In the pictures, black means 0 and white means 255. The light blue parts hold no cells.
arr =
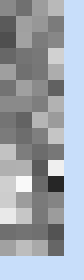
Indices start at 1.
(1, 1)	137
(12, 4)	38
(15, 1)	111
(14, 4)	156
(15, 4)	83
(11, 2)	177
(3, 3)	124
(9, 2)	109
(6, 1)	115
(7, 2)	138
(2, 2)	160
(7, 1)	138
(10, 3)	108
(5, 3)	119
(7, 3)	126
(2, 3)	151
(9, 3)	127

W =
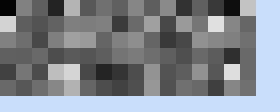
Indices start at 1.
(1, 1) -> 4
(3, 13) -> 144
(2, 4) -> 98
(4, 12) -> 78
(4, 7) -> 94
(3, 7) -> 101
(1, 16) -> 195
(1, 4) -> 35
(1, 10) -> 94
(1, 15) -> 14
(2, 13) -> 118
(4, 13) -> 104
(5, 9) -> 77
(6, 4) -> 135
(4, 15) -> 47
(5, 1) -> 65
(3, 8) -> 129
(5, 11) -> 83
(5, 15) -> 222
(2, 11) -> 71
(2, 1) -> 211
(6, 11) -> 81
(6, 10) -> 152
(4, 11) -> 95
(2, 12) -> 154
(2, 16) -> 102
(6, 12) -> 112
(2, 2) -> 94
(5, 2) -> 118

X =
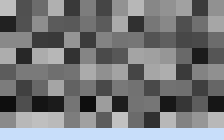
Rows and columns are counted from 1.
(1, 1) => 191
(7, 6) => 14
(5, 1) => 92
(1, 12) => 161
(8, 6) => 161
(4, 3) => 172
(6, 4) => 165
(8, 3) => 191
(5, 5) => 115
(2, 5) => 89
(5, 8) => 163
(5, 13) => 131
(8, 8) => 193
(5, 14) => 144
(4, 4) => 183
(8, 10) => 48
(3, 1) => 137
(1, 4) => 176
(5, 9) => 69
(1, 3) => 108
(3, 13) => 74
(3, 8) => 116
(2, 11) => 136
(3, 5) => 149
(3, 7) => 131
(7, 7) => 157
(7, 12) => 54
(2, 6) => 115
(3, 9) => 118
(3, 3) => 59
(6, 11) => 114
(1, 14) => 145

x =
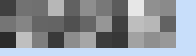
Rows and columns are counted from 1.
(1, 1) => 64
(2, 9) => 190
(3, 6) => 166
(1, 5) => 97
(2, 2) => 133
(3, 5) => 141
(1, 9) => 231
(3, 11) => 152
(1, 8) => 91
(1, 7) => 120
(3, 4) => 57

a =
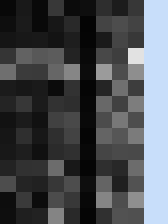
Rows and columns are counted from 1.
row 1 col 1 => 8
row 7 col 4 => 50
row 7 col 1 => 36
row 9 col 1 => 22
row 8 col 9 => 77
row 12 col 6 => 14
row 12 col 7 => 100
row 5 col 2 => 59
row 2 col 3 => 9
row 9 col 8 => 86
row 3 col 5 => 30
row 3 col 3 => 25
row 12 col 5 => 77
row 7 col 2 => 55
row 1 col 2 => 25
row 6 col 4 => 11
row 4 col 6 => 9
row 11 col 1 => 35
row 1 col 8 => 28
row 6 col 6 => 5
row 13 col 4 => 76
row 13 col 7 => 133
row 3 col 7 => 26
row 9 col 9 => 123
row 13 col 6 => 8
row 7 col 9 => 125
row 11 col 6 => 5
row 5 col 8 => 77
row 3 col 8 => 69
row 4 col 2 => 98
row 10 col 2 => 30
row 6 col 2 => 23
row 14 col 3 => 34
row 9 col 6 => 5
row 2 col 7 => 68
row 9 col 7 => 100

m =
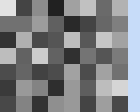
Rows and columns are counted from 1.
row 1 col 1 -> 226
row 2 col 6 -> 69
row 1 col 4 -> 32
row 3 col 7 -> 197
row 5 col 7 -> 164
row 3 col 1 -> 51
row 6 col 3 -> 130
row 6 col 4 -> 46
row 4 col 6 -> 116
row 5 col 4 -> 75
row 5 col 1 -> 75
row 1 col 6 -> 193
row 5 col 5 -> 163
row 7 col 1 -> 70
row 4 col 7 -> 85

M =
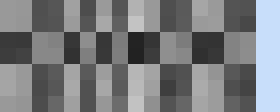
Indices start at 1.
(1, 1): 153
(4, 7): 56
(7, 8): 108
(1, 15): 84
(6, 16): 68
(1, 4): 86
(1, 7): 154
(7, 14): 156
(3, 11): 143
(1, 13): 166
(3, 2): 57
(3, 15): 131
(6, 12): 83
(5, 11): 74
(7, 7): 151
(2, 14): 156
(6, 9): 185
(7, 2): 149
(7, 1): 153
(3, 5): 55
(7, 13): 165
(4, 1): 61
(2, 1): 153
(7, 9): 194
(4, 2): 66
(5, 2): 153
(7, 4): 103
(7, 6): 81
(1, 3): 80
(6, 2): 154
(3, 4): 130

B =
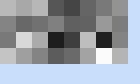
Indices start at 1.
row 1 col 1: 185
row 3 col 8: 131
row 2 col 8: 124
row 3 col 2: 216
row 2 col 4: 128
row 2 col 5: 96
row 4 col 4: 92

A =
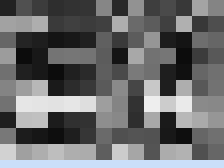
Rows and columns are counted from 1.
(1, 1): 34
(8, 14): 149
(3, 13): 111
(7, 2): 230
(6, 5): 45
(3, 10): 150
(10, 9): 166
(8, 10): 168
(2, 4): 59
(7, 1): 115
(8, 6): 51
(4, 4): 116
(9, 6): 55
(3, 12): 21
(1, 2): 80
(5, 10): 112
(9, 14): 113
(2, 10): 92
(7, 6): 222
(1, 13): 164
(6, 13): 89
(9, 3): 23
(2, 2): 157
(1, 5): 51
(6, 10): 200
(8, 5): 48
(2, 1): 161
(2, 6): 61
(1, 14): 132
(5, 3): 24
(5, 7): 95
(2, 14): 78
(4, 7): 92
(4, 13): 60
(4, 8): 21
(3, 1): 102
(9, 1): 120
